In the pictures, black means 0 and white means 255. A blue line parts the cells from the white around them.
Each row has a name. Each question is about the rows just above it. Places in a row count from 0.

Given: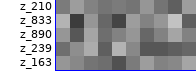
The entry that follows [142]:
[172]
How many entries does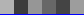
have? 6
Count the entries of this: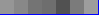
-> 7
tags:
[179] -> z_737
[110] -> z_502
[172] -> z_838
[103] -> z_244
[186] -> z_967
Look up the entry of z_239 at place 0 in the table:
z_502
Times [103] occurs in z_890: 1
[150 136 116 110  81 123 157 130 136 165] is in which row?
z_163

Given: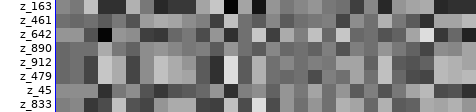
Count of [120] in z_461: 3
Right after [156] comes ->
[171]
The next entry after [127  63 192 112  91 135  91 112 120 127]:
[69]
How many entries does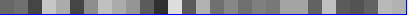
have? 29
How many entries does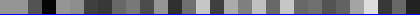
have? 30

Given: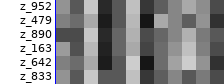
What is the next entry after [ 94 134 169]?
[141]
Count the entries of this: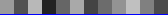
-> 12
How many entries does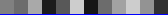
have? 12
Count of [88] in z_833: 4
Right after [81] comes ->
[184]
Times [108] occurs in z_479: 1
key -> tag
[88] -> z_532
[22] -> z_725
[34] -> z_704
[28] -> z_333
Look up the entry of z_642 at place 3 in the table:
z_333

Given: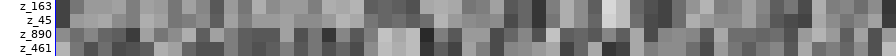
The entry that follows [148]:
[180]
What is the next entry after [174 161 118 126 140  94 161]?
[126]
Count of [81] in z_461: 7
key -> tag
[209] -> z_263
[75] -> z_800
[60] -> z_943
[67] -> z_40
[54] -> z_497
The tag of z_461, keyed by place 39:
z_497
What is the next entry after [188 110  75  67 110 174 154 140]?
[140]
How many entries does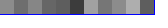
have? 11

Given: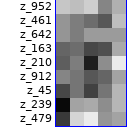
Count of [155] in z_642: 3
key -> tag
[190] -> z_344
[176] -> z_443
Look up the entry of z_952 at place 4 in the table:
z_443
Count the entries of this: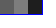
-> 3

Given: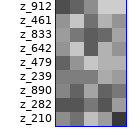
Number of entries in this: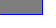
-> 3
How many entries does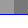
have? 2
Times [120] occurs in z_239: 0
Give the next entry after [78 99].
[141]
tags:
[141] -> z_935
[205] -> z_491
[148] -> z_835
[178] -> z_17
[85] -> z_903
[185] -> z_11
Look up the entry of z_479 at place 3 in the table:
z_17
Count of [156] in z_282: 1
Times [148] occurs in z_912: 0

